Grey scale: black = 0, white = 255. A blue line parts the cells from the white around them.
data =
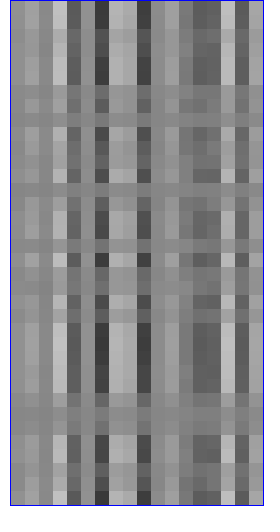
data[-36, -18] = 145
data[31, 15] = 181
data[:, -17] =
[160, 161, 152, 151, 158, 160, 141, 152, 138, 158, 154, 145, 151, 136, 152, 154, 158, 138, 161, 145, 138, 151, 148, 160, 161, 160, 154, 157, 144, 136, 140, 155, 153, 148, 157, 161]
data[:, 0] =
[145, 144, 141, 144, 144, 144, 138, 137, 135, 140, 137, 139, 143, 134, 136, 142, 141, 137, 143, 137, 139, 145, 139, 145, 145, 145, 145, 144, 138, 135, 136, 143, 145, 138, 138, 145]
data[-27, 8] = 156
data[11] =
[139, 145, 135, 161, 113, 138, 98, 155, 151, 100, 137, 145, 128, 114, 115, 161, 113, 148]
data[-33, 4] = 99
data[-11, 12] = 121
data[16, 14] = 110
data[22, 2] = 135
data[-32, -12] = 63
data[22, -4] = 115
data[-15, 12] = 130
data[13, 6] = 124
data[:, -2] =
[91, 93, 105, 100, 94, 94, 119, 114, 127, 103, 111, 113, 100, 128, 115, 102, 102, 121, 94, 117, 118, 98, 112, 93, 91, 92, 95, 96, 116, 127, 122, 99, 96, 113, 106, 91]
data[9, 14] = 112
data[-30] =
[138, 141, 134, 154, 118, 137, 108, 150, 146, 109, 136, 141, 130, 119, 119, 154, 119, 144]
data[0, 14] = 96
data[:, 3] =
[192, 190, 172, 180, 188, 189, 154, 160, 142, 176, 164, 161, 179, 140, 158, 177, 178, 149, 188, 156, 154, 182, 163, 190, 193, 190, 187, 186, 158, 141, 148, 182, 185, 162, 171, 192]
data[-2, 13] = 105
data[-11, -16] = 137
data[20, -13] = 136
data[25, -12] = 60
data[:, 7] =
[180, 178, 164, 172, 177, 177, 150, 153, 140, 166, 156, 155, 171, 139, 151, 168, 167, 147, 176, 151, 151, 174, 157, 179, 181, 179, 177, 176, 153, 140, 145, 172, 176, 156, 161, 180]
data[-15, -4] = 97
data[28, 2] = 135
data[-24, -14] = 100
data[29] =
[135, 136, 133, 141, 127, 135, 123, 140, 138, 123, 134, 136, 132, 127, 127, 141, 127, 138]
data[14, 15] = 151
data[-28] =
[135, 138, 134, 142, 126, 135, 121, 140, 138, 122, 134, 137, 131, 127, 128, 142, 127, 138]
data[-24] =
[143, 151, 135, 179, 100, 141, 77, 171, 164, 79, 140, 151, 128, 102, 101, 180, 100, 159]
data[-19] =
[137, 138, 133, 149, 122, 136, 115, 147, 145, 114, 136, 139, 134, 122, 119, 151, 121, 142]

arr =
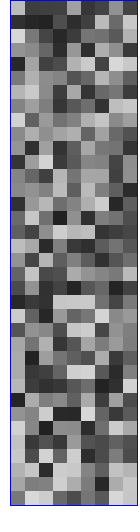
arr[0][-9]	187
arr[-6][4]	139
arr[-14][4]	100
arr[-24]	[133, 102, 64, 182, 117, 166, 165, 65, 144]
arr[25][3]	116
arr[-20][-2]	62
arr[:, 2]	[64, 35, 69, 102, 65, 141, 139, 126, 154, 143, 160, 211, 64, 129, 183, 112, 142, 42, 180, 73, 49, 50, 39, 135, 177, 158, 64, 49, 126, 205, 33, 82, 211, 44, 129, 205]
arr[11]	[53, 157, 211, 59, 89, 134, 130, 68, 142]
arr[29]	[147, 132, 205, 41, 40, 215, 100, 57, 91]
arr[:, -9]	[187, 48, 215, 147, 40, 121, 181, 131, 210, 138, 149, 53, 133, 137, 49, 106, 95, 189, 147, 100, 75, 40, 203, 84, 166, 171, 171, 183, 36, 147, 209, 194, 200, 178, 166, 120]
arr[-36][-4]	54
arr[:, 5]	[54, 64, 117, 46, 202, 103, 52, 110, 176, 100, 167, 134, 166, 186, 175, 48, 190, 47, 92, 147, 86, 201, 119, 204, 165, 80, 211, 109, 170, 215, 44, 82, 45, 132, 124, 117]
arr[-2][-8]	126
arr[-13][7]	146
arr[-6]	[209, 134, 33, 141, 139, 44, 111, 203, 168]
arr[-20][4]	183
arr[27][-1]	210
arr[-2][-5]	173
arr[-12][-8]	115
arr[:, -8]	[62, 38, 120, 138, 164, 177, 201, 159, 97, 175, 48, 157, 102, 146, 152, 198, 67, 168, 70, 195, 146, 58, 98, 146, 115, 35, 56, 61, 172, 132, 134, 57, 76, 197, 126, 216]
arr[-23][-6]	187
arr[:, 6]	[67, 186, 113, 174, 67, 182, 104, 51, 196, 162, 119, 130, 165, 127, 205, 126, 52, 92, 49, 133, 103, 113, 212, 70, 124, 172, 88, 35, 61, 100, 111, 74, 75, 95, 40, 88]
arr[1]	[48, 38, 35, 78, 45, 64, 186, 106, 200]
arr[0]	[187, 62, 64, 65, 160, 54, 67, 145, 68]
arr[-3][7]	194
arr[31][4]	154
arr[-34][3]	40

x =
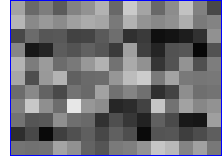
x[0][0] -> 163
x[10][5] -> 99
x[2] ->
[72, 107, 86, 88, 66, 68, 90, 110, 48, 58, 15, 19, 29, 49, 145]
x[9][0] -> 46
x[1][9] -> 147
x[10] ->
[116, 113, 115, 164, 145, 99, 85, 122, 127, 147, 198, 185, 132, 161, 120]
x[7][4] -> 231
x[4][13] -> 80
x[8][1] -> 85
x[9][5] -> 95
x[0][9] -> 164
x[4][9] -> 145
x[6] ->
[108, 137, 99, 73, 115, 105, 162, 113, 132, 112, 47, 67, 142, 111, 115]
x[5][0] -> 167
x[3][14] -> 82
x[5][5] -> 106
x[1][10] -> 136
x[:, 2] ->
[125, 153, 86, 36, 155, 153, 99, 143, 88, 9, 115]
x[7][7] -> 38
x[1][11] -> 144
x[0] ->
[163, 105, 125, 91, 130, 146, 178, 104, 202, 164, 104, 140, 194, 129, 72]
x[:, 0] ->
[163, 182, 72, 134, 179, 167, 108, 130, 115, 46, 116]
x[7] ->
[130, 199, 143, 109, 231, 151, 141, 38, 44, 66, 197, 114, 162, 135, 146]
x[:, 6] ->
[178, 165, 90, 86, 178, 108, 162, 141, 49, 71, 85]
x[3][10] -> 36
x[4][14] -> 125
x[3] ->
[134, 23, 36, 92, 83, 97, 86, 58, 160, 63, 36, 82, 86, 7, 82]
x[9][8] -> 78
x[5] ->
[167, 78, 153, 179, 96, 106, 108, 150, 188, 204, 122, 163, 121, 118, 120]

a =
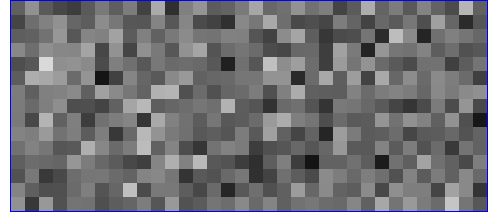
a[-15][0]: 96
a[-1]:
[146, 56, 152, 81, 116, 114, 79, 93, 101, 125, 86, 153, 82, 91, 117, 109, 137, 105, 132, 96, 114, 119, 108, 105, 134, 97, 167, 116, 153, 123, 107, 197, 117, 87]
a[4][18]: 192
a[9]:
[131, 126, 154, 114, 126, 92, 126, 56, 105, 184, 147, 122, 112, 88, 94, 85, 124, 89, 160, 97, 69, 99, 37, 157, 123, 91, 94, 108, 70, 90, 92, 104, 83, 99]
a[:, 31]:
[75, 102, 128, 110, 64, 125, 123, 76, 146, 104, 57, 97, 97, 162, 197]
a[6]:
[124, 95, 128, 130, 138, 96, 161, 138, 119, 99, 177, 180, 80, 107, 81, 102, 107, 124, 80, 128, 172, 96, 94, 93, 130, 107, 124, 131, 124, 103, 137, 123, 138, 144]
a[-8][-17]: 85
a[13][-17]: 111
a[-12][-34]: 136
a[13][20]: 156
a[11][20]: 61
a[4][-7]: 90
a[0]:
[96, 145, 90, 71, 61, 90, 121, 94, 124, 66, 170, 47, 128, 148, 92, 99, 122, 166, 104, 112, 146, 113, 126, 68, 91, 173, 100, 124, 89, 131, 99, 75, 181, 96]
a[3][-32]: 143
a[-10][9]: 102
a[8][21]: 117
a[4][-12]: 62
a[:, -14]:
[146, 73, 165, 104, 158, 42, 172, 112, 127, 69, 104, 61, 93, 156, 114]
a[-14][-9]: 67
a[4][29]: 113
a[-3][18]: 67
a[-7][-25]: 53
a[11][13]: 185
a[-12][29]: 131
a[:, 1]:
[145, 110, 97, 110, 87, 173, 95, 106, 72, 126, 130, 108, 120, 95, 56]
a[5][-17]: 118
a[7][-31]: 142
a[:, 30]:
[99, 160, 112, 93, 114, 138, 137, 123, 96, 92, 107, 112, 124, 69, 107]

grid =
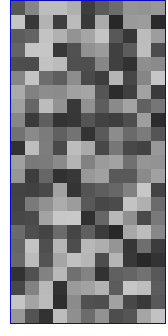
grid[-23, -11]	86
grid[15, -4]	184
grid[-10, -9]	73
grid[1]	[197, 56, 179, 62, 187, 57, 171, 40, 154, 156, 42]
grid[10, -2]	67
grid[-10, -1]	67
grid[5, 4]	141
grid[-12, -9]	123
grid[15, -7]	200
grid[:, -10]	[134, 56, 99, 197, 76, 196, 129, 102, 58, 138, 189, 121, 61, 65, 122, 74, 78, 195, 187, 81, 130, 164, 83]
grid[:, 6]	[90, 171, 196, 155, 135, 61, 85, 93, 66, 90, 72, 155, 161, 94, 71, 102, 59, 174, 77, 50, 178, 78, 146]
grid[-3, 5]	162
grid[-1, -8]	189
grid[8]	[135, 58, 95, 51, 55, 84, 66, 62, 78, 158, 44]
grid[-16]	[160, 102, 188, 146, 56, 145, 93, 138, 163, 97, 118]
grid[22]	[152, 83, 50, 189, 143, 108, 146, 77, 85, 165, 194]
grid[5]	[134, 196, 109, 94, 141, 73, 61, 181, 71, 134, 198]
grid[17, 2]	79
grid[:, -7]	[175, 187, 147, 81, 80, 141, 161, 56, 55, 115, 189, 180, 55, 52, 156, 200, 69, 77, 192, 112, 154, 139, 143]
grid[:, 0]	[86, 197, 92, 100, 78, 134, 171, 160, 135, 114, 50, 160, 150, 67, 68, 71, 107, 102, 105, 50, 71, 197, 152]
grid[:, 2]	[189, 179, 195, 198, 194, 109, 141, 188, 95, 123, 125, 123, 102, 73, 145, 163, 68, 79, 83, 130, 185, 187, 50]
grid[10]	[50, 189, 125, 73, 189, 170, 72, 119, 72, 67, 152]
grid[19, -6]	131
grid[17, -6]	184
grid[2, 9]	188
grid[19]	[50, 81, 130, 184, 112, 131, 50, 96, 101, 113, 88]

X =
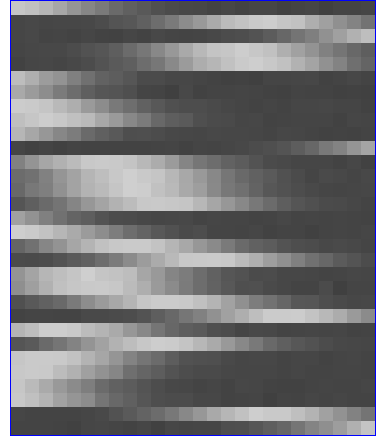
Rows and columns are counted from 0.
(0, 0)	198
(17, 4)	166
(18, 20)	128
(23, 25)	68
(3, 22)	129
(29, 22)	161
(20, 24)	69
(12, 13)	153
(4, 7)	90
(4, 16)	202
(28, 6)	117
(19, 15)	86
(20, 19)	71
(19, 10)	153
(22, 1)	69
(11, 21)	70
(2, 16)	78
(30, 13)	70
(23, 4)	201
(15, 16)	69
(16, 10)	88
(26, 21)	68
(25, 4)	194
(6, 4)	109
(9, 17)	70
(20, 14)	98
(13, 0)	104
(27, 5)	126
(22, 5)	73
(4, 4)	72
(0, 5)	134
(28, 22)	68
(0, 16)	67
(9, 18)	68
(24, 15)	153
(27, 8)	92
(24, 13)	183
